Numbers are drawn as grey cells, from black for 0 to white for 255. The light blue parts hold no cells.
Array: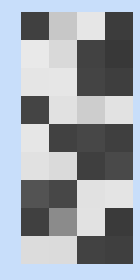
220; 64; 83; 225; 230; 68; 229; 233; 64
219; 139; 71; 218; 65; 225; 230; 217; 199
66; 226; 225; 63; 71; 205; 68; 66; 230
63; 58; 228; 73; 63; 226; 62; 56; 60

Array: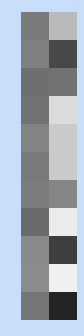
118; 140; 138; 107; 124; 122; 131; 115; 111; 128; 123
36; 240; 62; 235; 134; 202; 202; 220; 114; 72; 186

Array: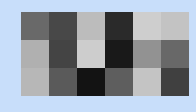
183; 176; 105
90; 68; 72
19; 205; 188
94; 25; 42
196; 146; 206
64; 104; 195

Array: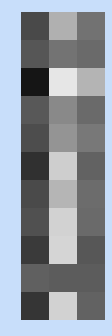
53; 96; 58; 80; 74; 48; 77; 88; 21; 86; 73
210; 92; 213; 210; 181; 206; 148; 137; 230; 115; 176
98; 92; 87; 106; 108; 98; 120; 106; 180; 106; 114

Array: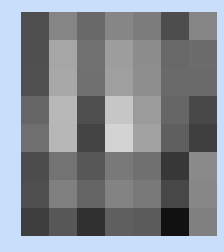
62; 78; 76; 111; 102; 80; 79; 78
87; 128; 115; 183; 184; 168; 166; 133
48; 100; 87; 68; 79; 112; 113; 105
95; 131; 121; 211; 198; 159; 157; 134
91; 121; 112; 162; 155; 142; 141; 124
17; 71; 55; 95; 102; 106; 104; 77
128; 135; 138; 63; 72; 106; 108; 133

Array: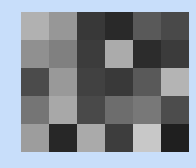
157; 117; 75; 144; 177
39; 168; 153; 128; 151
170; 73; 65; 60; 56
61; 109; 57; 171; 41
200; 120; 89; 44; 89
31; 76; 180; 59; 73
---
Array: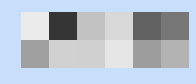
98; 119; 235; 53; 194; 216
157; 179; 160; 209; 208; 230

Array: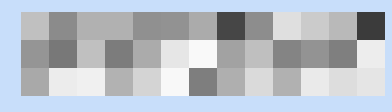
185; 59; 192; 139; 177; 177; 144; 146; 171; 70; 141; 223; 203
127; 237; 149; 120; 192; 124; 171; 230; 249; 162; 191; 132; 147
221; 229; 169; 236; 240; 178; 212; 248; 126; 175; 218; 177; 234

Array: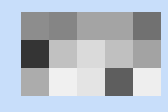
164; 113; 141; 133; 164
192; 163; 52; 193; 218
94; 238; 172; 240; 228

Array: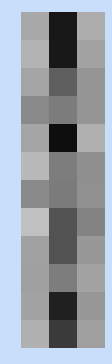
23; 173; 168
24; 162; 179
95; 149; 165
124; 149; 137
14; 176; 165
125; 143; 185
123; 144; 138
83; 131; 192
82; 152; 161
125; 163; 160
32; 151; 163
58; 159; 176

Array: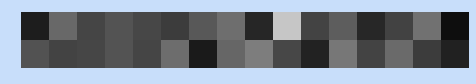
113; 14; 29; 104; 69; 83; 71; 60; 88; 110; 38; 198; 67; 93; 39; 66
60; 33; 82; 67; 70; 83; 69; 109; 26; 102; 125; 71; 34; 119; 67; 106

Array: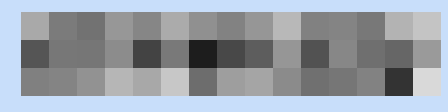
179; 196; 169; 123; 114; 151; 134; 171; 144; 130; 150; 184; 129; 132; 120
102; 154; 85; 119; 118; 140; 67; 121; 29; 72; 93; 150; 82; 135; 111
51; 217; 128; 132; 146; 182; 168; 199; 109; 158; 165; 139; 112; 118; 130

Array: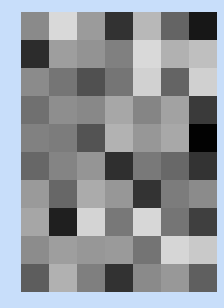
100; 23; 138; 217; 155; 50; 184
177; 191; 44; 158; 147; 128; 217
100; 208; 139; 117; 80; 117; 209
162; 58; 112; 142; 136; 167; 133
168; 2; 129; 124; 83; 178; 151
104; 51; 103; 132; 149; 47; 121
124; 139; 154; 103; 171; 151; 51
117; 63; 166; 31; 212; 120; 215
214; 201; 140; 158; 151; 154; 116
152; 95; 93; 177; 127; 50; 138
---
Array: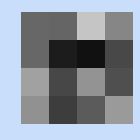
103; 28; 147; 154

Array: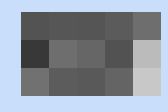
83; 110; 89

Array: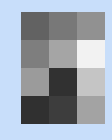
98; 165; 197

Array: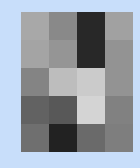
168; 149; 203; 129

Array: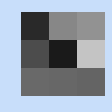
41; 26; 100

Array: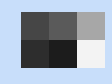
70; 28
